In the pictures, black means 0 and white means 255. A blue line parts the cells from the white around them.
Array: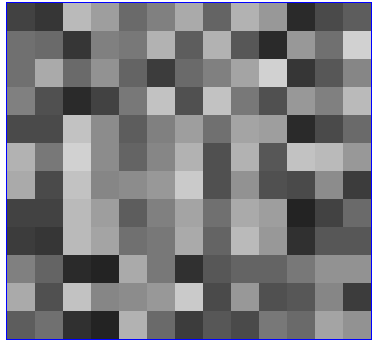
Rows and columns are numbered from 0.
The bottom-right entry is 146
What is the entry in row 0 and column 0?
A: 66
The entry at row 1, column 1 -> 106
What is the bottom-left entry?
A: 93
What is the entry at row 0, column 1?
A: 54
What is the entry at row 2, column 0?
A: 112
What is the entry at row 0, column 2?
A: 186
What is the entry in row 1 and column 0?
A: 112
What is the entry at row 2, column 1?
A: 170
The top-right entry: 93
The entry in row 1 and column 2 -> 54
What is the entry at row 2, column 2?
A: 106

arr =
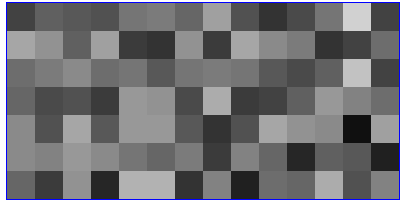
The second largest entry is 194
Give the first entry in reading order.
66
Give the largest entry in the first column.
166
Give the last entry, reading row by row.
130
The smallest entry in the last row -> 32
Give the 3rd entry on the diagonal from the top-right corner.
96
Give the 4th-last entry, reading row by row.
102
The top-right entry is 66
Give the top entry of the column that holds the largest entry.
209
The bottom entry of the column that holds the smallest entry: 81
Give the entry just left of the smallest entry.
138
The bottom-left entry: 102
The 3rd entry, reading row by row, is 88
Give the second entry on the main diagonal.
146
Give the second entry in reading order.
96
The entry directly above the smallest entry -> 130
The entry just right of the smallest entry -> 160
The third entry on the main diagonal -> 138
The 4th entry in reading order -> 81
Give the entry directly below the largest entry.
66
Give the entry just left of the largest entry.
117
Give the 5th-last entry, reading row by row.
109

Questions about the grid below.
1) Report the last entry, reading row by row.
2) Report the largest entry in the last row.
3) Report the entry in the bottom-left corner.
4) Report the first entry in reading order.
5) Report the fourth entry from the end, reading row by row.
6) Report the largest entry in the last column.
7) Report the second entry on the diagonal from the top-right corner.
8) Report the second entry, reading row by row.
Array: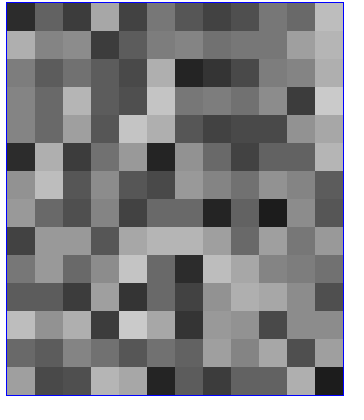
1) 28
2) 181
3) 159
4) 44
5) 98
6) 202
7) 159
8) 98

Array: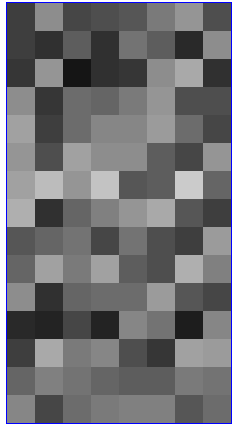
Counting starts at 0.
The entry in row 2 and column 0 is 54
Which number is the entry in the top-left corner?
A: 62
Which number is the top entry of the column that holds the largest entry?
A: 149
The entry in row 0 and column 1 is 141
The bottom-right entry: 108
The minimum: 21
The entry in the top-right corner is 78
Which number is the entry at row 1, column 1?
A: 48
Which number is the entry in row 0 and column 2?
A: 70
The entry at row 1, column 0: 62
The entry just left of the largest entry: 93
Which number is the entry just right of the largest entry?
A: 101
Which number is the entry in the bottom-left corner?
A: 134
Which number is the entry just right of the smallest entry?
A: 48
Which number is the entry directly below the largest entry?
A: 86
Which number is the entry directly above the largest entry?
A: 70
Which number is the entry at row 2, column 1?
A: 149
